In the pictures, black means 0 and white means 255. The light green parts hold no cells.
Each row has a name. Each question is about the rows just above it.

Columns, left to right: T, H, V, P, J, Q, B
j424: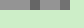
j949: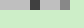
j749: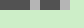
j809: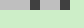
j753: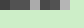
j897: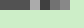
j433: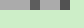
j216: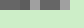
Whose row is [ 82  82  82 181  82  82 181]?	j749
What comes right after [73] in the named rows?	[82]

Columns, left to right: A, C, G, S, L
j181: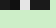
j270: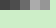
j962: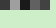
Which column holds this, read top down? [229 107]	G
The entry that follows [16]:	[229]
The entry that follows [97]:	[66]
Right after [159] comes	[26]
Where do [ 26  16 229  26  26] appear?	j181
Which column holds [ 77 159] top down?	C
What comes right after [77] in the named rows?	[107]

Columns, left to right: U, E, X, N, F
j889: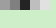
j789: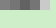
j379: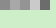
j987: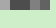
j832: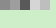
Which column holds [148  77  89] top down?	X
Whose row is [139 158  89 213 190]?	j832
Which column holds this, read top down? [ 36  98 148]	X

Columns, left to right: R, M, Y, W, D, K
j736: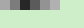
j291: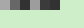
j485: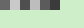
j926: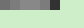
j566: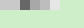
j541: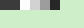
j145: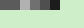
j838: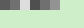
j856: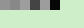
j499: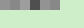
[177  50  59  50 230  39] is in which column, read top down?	K
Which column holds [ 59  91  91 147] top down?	R
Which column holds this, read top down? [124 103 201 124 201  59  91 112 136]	M
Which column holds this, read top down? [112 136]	M
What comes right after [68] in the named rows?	[157]
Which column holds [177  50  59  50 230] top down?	K
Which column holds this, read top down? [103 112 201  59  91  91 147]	R

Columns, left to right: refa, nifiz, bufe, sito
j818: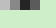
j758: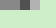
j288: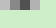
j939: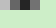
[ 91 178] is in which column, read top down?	sito
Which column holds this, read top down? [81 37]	bufe
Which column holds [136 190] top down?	refa

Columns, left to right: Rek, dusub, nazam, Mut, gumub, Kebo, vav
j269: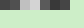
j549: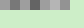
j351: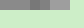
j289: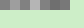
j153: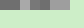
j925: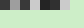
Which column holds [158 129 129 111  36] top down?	gumub
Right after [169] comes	[120]
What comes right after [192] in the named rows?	[212]
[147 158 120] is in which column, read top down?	vav
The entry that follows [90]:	[57]

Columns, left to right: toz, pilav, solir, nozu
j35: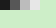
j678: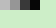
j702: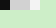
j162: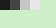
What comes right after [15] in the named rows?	[210]
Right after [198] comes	[231]

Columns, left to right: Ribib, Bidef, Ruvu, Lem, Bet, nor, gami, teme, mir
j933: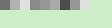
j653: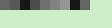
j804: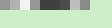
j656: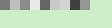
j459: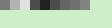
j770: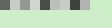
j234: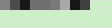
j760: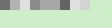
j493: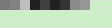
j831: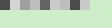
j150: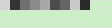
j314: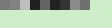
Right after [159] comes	[190]
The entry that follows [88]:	[23]
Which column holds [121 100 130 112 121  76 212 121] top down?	Ribib

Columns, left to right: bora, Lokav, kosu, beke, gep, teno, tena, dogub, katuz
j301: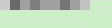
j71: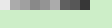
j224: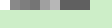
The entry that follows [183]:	[96]
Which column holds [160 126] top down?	kosu
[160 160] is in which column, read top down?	kosu
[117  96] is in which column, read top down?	tena
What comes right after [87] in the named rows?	[55]
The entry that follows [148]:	[171]

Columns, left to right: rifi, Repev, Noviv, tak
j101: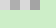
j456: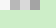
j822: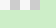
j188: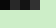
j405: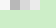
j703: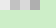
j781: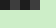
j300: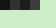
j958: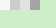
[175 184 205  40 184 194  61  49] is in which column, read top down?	Repev
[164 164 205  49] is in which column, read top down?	tak
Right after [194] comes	[217]
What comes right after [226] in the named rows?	[164]

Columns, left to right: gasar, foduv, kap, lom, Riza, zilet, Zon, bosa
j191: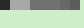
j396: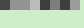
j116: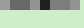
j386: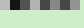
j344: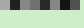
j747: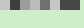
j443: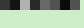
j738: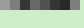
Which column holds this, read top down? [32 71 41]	Riza
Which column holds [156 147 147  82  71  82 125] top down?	bosa
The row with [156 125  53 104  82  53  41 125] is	j738

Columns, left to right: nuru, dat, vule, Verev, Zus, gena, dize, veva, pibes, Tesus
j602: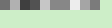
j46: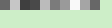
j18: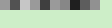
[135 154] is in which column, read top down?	dize
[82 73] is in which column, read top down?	Verev
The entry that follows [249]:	[165]
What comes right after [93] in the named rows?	[145]
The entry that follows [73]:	[187]

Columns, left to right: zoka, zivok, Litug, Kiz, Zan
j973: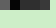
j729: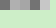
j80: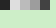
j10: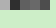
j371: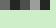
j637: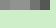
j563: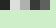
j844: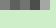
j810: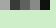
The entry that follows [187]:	[157]
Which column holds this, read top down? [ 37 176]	zoka
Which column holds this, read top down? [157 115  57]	Kiz
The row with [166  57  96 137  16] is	j810
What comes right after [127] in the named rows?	[96]
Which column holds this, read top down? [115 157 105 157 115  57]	Kiz
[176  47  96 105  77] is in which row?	j10

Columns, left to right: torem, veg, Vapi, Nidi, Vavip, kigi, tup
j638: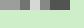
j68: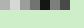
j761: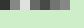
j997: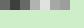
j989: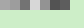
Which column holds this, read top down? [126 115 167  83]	kigi
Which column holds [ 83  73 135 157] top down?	tup
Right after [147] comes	[83]
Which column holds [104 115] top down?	Vapi

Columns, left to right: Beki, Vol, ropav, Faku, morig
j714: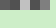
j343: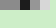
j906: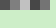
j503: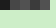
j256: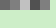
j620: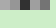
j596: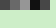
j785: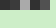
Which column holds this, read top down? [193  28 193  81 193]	ropav
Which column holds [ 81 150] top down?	Faku
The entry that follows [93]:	[81]

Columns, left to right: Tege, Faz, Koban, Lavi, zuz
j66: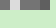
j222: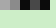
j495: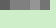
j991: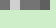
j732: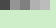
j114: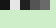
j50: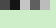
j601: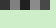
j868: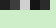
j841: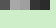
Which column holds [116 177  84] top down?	Lavi
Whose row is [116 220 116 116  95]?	j66
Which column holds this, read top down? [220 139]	Faz
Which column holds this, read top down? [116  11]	Koban
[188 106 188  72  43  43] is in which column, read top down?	zuz
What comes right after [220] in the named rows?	[116]
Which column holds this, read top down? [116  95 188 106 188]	zuz

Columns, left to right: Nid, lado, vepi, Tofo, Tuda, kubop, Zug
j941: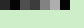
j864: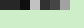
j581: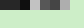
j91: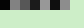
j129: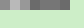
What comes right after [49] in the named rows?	[69]
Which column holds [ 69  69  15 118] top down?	kubop

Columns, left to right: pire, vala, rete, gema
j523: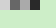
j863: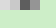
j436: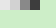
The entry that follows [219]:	[201]
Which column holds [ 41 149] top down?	gema
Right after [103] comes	[170]
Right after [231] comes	[210]

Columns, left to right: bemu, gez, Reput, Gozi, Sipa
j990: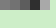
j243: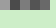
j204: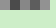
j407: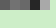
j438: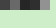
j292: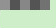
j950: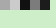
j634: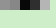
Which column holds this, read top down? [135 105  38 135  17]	Reput
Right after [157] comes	[75]
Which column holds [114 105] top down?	gez
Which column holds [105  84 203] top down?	gez
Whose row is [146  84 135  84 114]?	j292
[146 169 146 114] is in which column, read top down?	Sipa
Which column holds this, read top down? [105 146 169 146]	Sipa

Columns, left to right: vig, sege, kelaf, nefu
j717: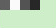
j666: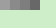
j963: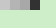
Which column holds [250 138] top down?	sege
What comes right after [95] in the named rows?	[250]

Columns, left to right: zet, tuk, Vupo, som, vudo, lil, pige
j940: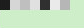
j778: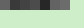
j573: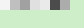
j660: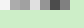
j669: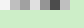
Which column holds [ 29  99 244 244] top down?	zet
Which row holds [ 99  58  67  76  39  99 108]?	j778
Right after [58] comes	[67]
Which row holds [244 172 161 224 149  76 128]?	j660

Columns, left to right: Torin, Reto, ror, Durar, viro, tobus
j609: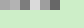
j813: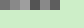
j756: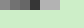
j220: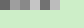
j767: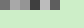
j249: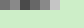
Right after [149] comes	[63]
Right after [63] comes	[188]
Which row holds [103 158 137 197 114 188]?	j220
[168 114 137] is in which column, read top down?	Torin
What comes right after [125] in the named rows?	[218]

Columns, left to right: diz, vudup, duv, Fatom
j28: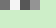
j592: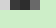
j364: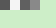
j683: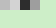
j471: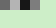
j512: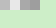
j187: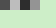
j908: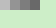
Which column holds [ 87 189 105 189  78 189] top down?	diz
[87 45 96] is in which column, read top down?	duv
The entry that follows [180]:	[23]
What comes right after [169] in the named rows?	[158]
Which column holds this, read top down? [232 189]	vudup

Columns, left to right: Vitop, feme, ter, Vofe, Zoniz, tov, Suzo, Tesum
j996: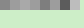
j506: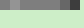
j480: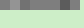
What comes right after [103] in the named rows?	[61]
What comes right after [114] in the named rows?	[126]

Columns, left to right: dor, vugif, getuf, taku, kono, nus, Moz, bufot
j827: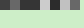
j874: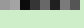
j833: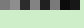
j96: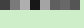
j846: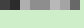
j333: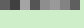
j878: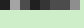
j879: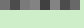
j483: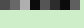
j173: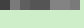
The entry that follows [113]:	[76]
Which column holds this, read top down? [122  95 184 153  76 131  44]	nus

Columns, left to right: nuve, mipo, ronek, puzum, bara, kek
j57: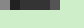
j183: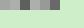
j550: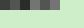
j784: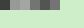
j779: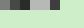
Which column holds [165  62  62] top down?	nuve
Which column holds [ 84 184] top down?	bara
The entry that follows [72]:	[43]

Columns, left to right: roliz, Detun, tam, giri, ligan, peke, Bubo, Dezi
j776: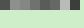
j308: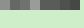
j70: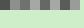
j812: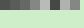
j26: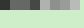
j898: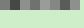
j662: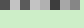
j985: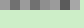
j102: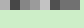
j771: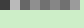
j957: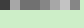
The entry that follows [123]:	[71]
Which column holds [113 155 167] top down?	giri
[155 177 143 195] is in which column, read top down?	ligan
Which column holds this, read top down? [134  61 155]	peke

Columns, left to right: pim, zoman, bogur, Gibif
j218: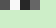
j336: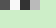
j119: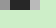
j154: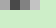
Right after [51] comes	[186]
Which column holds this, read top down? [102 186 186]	Gibif

